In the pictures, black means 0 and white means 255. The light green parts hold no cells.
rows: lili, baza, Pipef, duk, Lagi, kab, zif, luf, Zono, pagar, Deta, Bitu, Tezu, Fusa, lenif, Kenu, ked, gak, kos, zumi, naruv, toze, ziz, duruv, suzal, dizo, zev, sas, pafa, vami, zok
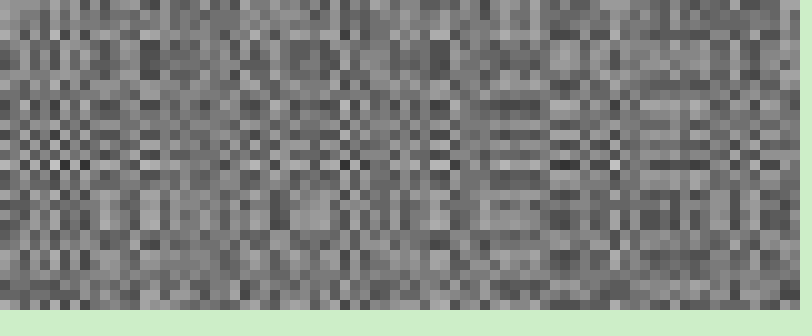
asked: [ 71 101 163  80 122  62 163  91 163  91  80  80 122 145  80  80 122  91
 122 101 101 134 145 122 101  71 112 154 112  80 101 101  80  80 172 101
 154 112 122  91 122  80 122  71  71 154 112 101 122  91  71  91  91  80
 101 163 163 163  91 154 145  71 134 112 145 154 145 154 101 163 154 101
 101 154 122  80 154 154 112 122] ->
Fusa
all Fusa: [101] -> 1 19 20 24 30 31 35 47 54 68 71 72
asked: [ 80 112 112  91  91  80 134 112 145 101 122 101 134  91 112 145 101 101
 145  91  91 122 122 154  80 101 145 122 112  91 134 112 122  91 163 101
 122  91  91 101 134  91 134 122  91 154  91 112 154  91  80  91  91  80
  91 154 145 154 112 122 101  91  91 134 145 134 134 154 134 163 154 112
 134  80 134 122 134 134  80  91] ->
pafa
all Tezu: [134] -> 4 9 17 19 20 32 37 38 50 54 60 67 72 75 78

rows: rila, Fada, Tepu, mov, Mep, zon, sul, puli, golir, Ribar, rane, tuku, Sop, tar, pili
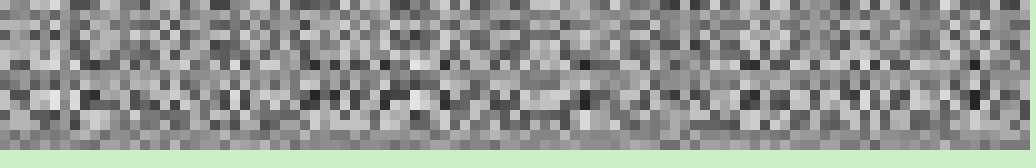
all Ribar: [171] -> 10 18 25 68 71 72
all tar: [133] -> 4 6 16 19 23 28 29 31 44 47 53 54 55 57 59 60 63 64 70 71 74 76 90 91 102
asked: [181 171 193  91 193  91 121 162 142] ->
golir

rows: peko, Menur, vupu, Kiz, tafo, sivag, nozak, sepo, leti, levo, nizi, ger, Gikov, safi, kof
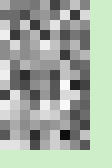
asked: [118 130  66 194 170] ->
sepo
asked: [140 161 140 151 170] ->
Gikov
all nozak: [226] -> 0
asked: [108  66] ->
Gikov
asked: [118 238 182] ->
nizi
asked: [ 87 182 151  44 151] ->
safi

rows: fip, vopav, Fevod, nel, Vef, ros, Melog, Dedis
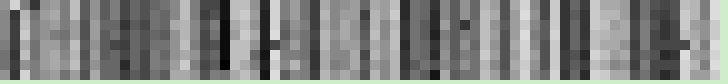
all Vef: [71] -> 11 20 27 65 66 67 68
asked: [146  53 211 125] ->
Dedis
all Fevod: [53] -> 12 40 46 56 58 66
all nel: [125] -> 3 5 44 46 53 64

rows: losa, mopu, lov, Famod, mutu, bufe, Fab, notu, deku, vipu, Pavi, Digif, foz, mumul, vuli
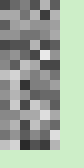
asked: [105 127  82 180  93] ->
losa
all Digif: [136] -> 0 1
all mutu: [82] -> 1 2
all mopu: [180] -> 3 5
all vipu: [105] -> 4 5

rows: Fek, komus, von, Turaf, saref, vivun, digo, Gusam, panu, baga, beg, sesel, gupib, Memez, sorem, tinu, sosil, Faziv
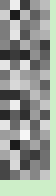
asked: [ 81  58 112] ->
tinu
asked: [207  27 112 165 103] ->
sorem
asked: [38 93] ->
sesel
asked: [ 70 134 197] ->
beg
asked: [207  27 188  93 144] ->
komus

